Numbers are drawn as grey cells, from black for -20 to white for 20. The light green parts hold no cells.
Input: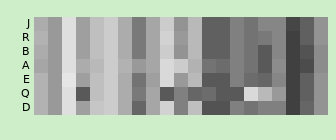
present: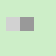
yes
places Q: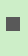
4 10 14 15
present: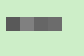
yes
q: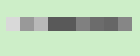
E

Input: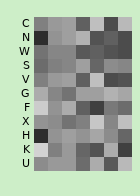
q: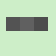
N
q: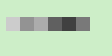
F

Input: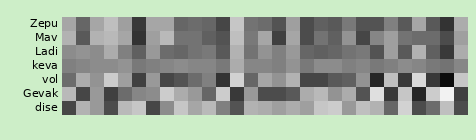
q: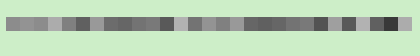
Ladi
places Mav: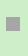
5 15 17
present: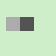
yes
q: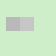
dise
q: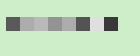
Gevak

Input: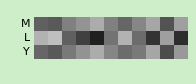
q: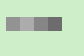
Y
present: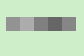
yes
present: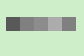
no
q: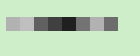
L

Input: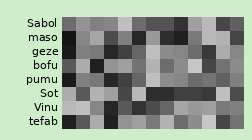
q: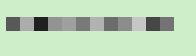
tefab
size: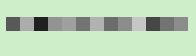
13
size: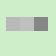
3
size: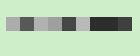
9

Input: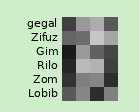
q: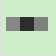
Lobib
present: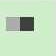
no
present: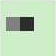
no

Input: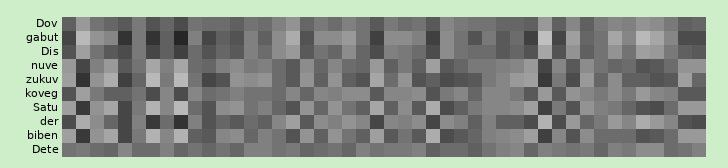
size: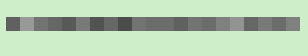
21
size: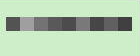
9
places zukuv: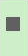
19 21 27 41 42
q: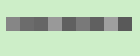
nuve

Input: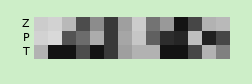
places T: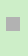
1 8 9 13
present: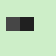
no
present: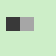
yes

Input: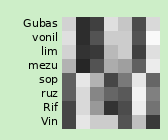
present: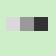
yes
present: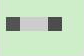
no
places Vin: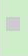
3 4
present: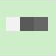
no
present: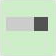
yes
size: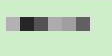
6
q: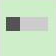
vonil

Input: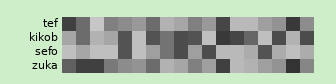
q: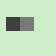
zuka
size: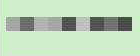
9
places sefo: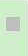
1 3 4 6 17
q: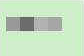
tef
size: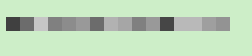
16

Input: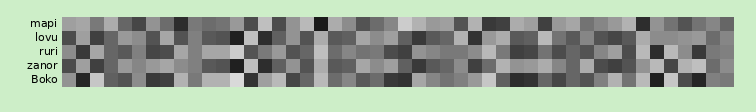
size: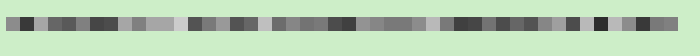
48
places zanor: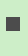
1 39
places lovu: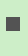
7 9 12 18 39
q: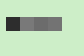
mapi
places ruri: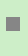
21 27 39
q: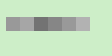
mapi
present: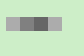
no

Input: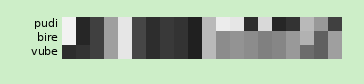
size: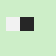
2
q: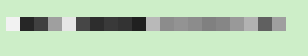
bire
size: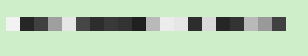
20
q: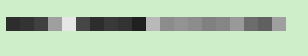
vube
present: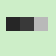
no
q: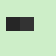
pudi
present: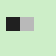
yes

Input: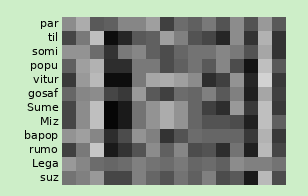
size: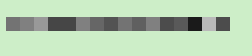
16
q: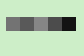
popu
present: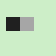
yes

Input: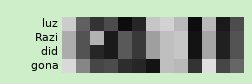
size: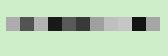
11
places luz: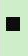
5 10

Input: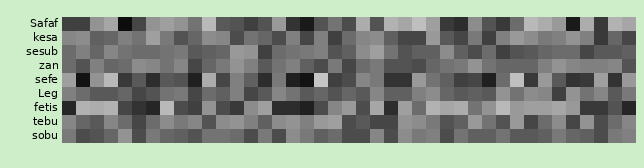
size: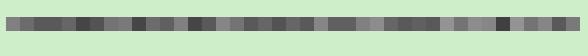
41
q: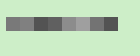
sesub
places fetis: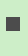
9 12 19 22

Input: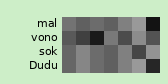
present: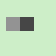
no
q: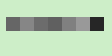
Dudu
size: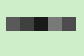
5
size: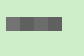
4
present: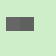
no

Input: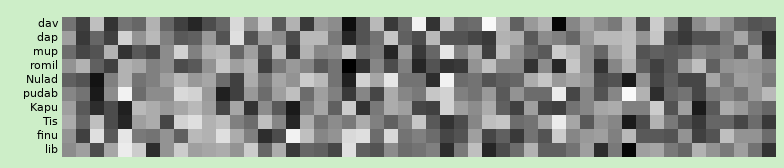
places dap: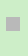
7 18 19 27 39 40
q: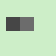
Tis
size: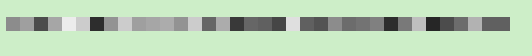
36

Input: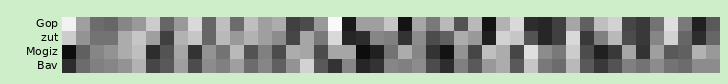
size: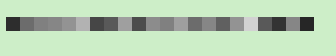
22
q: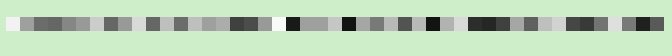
Gop
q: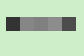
Bav
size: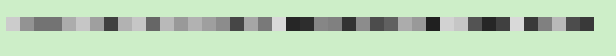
42
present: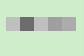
yes
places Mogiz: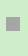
9 18 20 21 41

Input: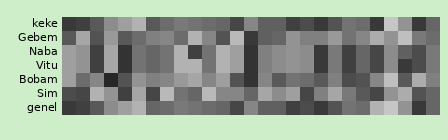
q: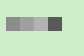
keke
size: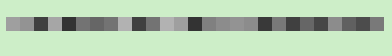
27

